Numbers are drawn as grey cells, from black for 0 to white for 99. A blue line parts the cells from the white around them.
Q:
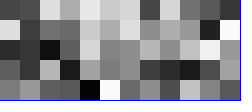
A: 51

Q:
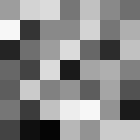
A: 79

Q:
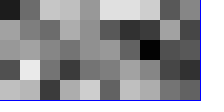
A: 45

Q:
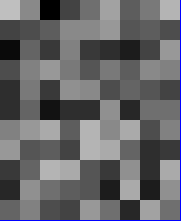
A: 63

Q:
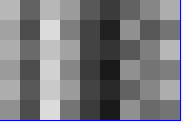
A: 41

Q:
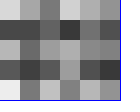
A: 71
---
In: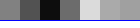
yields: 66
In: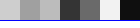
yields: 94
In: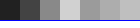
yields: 67
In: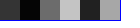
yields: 13
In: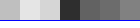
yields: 42
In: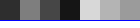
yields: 70
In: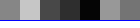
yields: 59
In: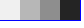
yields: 55
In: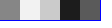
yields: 11
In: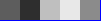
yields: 90
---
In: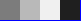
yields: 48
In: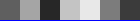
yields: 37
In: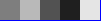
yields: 49
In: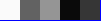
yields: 97
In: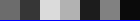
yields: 42
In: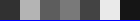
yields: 19
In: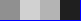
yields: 56
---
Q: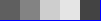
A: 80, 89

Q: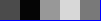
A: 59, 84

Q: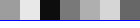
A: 47, 90

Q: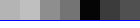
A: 45, 74

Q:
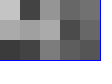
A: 66, 76

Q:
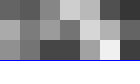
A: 45, 93

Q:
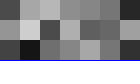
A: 68, 80

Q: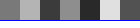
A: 55, 87
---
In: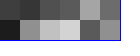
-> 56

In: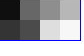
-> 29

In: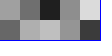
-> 68

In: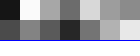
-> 51

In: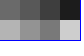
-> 57

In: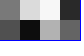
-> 5

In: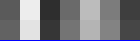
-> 88

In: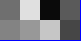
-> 59

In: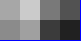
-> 62
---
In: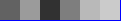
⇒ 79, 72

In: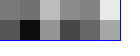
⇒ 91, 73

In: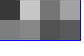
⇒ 77, 63

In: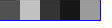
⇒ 75, 60

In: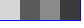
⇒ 83, 54

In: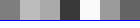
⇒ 97, 73

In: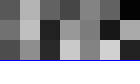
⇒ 81, 78

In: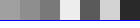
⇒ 92, 82

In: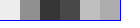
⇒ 92, 74

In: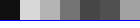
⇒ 84, 70
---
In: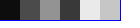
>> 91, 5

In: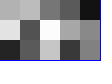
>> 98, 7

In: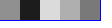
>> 85, 11

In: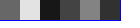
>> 88, 9

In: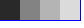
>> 85, 16

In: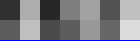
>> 85, 15

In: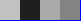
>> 75, 12

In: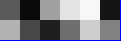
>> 96, 4

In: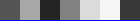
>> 95, 14
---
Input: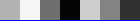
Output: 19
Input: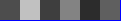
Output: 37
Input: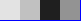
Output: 57
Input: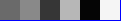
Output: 95
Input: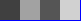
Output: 81
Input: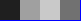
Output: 44
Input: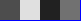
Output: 44
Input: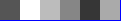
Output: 66
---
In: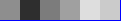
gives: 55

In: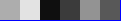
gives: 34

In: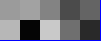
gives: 29

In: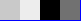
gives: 78

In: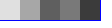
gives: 47

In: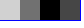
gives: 44

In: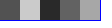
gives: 38
